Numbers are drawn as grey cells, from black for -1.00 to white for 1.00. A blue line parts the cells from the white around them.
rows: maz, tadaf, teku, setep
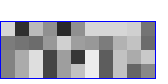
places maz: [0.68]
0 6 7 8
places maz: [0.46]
2

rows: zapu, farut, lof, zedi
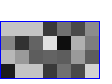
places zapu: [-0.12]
4
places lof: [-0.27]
2 4 6

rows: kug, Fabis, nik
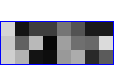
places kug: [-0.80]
6 7
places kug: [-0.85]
1
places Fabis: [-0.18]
6

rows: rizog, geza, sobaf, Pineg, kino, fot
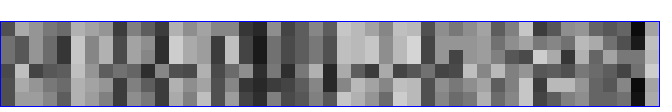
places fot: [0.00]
7 13 19 22 40
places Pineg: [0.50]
1 5 33
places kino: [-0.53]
8 11 19 38
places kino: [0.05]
16 22 24 27 44

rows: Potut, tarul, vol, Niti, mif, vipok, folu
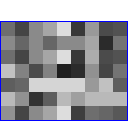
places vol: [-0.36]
8
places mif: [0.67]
2 3 4 5
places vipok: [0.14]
1
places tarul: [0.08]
0 2 4 5
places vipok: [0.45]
0 4 6 7 8
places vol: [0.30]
3

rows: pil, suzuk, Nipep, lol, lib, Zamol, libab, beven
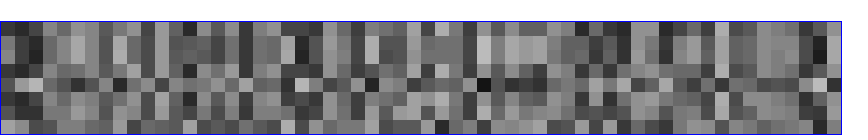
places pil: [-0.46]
2 10 20 21 30 48
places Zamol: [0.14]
9 19 23 30 34 39 42 45 59
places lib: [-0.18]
3 16 19 31 39 41 53

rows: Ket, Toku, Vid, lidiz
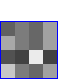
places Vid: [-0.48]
1 3
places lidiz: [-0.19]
2

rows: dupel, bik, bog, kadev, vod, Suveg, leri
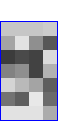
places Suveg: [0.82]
2
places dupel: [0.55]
0 1 2
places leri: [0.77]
0 1 2
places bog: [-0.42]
1

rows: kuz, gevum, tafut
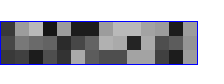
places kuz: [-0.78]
5 6 12
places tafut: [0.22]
13
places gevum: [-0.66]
4
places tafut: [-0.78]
2 12
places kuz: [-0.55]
0
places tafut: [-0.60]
4

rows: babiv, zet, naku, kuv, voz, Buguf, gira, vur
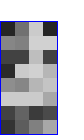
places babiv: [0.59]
2
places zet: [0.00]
1
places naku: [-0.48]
0 1 3
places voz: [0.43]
2
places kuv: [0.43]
3
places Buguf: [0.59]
0 1 2

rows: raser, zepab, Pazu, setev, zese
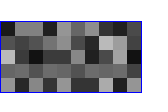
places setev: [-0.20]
0 4 7
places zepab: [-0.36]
0 2
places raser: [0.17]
4
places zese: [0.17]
0 4 9
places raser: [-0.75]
3 8
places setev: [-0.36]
2 5

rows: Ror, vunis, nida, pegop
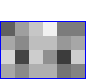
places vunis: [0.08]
1
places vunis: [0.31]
0 5
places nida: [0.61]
2 5

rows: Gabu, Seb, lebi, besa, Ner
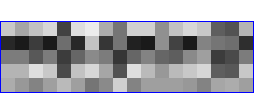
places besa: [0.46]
10 12
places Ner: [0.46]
4
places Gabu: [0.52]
2 12
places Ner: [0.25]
3 5 10 11 12 17

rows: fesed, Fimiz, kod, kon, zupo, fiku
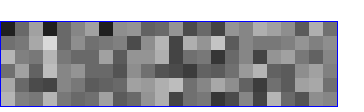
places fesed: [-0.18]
1 4 11 14
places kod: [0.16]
9 10 19

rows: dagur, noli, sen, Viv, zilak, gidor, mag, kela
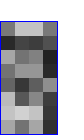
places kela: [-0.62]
3
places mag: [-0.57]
3
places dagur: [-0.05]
0 3

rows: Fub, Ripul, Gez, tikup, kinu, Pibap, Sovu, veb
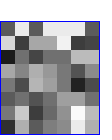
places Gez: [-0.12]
1 3 4
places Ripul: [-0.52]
1 5
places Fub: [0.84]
1 3 4 5
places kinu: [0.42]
2
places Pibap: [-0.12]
1 3 6

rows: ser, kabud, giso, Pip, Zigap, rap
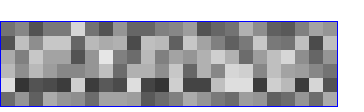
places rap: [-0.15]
0 6 11 16 20 22
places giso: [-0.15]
9 17
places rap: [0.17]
1 4 14 18 21
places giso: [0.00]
1 8 11
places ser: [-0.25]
19

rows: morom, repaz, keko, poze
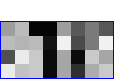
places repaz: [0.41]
1
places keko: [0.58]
2 6
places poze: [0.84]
0
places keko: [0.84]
1
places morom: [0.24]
0 4
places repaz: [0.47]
0 2
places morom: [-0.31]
5 7

